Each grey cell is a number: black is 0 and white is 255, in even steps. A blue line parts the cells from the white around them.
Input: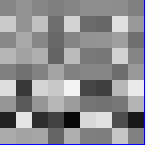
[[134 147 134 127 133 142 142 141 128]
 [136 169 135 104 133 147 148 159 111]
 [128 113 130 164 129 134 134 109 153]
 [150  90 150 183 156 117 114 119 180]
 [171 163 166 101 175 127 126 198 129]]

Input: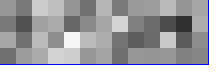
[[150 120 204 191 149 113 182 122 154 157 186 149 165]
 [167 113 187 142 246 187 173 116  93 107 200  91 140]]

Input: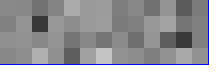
[[137 135 114 132 171 154 156 125 135 113 148  90 123]
 [144 145 136 148 117 136 117 139 111 149  94  57 128]]

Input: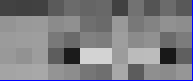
[[ 66  64  65  90 107 101 104  65 114  84 107  88]
 [155 157 158 121 106 129 125 158 139 145 107 124]
 [164 166 168 148 141 118 111 168  92 143 139 150]]

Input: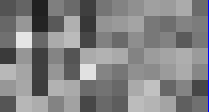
[[ 83 100  32 127 106  63 117 131 144 160 156 171 107]
 [112 229 104 171 187  70 129 106 142 120 130  90 120]
 [184 165  64 150  90 225 132 118 144 139 155 171 135]
 [ 85 183 173 131 162  71 105  93 188 180 164  95 112]]

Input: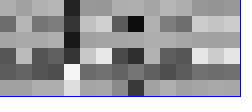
[[173 161 177 182  36 152 151 173 175 166 182 174 151 148 152]
 [166 169 168 175  24 161 163 165 167 173 174 167 162 160 162]
 [ 92 101  84  77 245 107 113  98 116  96  77  92 113 109 112]]
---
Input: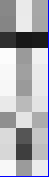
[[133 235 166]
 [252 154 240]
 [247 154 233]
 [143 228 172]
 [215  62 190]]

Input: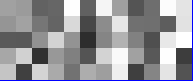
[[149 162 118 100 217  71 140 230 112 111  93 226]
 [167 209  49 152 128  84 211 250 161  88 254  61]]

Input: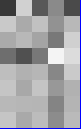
[[201 170 193 146 184]
 [110  80 120 244 220]
 [197 168 196 152 177]
 [197 169 188 140 186]]

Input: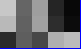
[[185  97 161  45  12]]

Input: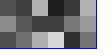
[[140  88  64  64 120 154]]

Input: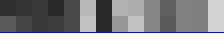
[[ 90  69  56  60  73 193  40 151 193 134  90 131 126 210]]

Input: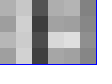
[[158 208  61 162 159 135]
 [159 210  63 166 161 134]]
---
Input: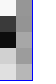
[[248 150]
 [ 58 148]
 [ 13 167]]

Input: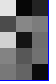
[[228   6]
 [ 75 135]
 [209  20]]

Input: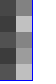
[[ 71 130]
 [ 61 193]
 [ 81 132]]

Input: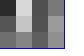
[[ 43 216]
 [ 85 197]
 [111 133]]

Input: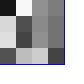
[[ 22 248]
 [216  78]
 [222  68]]

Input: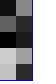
[[ 16 136]
 [ 96  41]
 [  2  27]]

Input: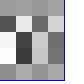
[[156 159]
 [ 83 234]
 [245  67]]
